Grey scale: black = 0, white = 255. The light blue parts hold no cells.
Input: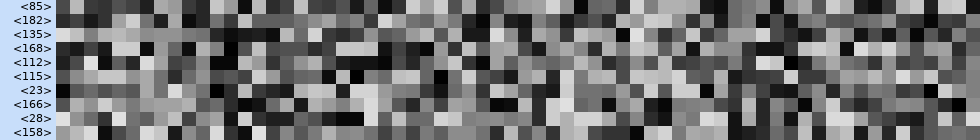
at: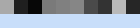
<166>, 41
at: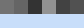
<112>, 56

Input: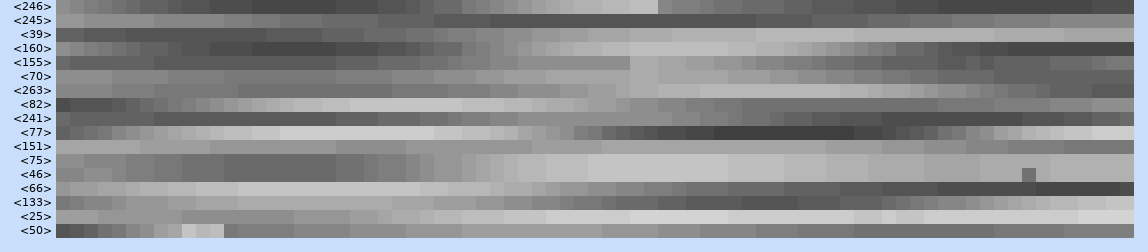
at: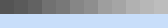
<77>, 60
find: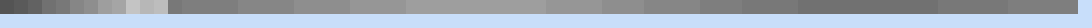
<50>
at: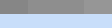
<50>, 19

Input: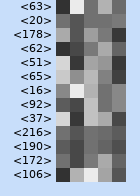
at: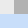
<16>, 1
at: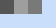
<178>, 1
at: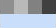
<65>, 1
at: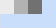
<16>, 1
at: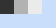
<106>, 0
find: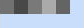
<172>
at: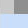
<65>, 0

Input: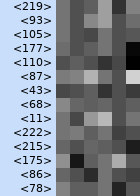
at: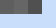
<68>, 2
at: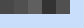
<43>, 0
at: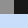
<175>, 0
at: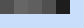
<215>, 1
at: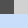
<87>, 4
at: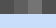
<177>, 1
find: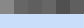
<68>

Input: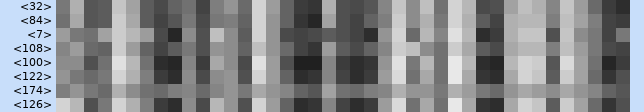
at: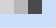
<32>, 28
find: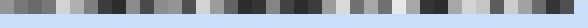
<122>
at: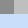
<32>, 25
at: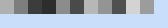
<126>, 5

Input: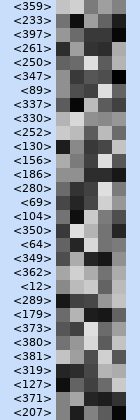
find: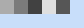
<156>
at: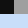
<233>, 1
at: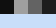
<233>, 1
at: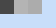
<319>, 2

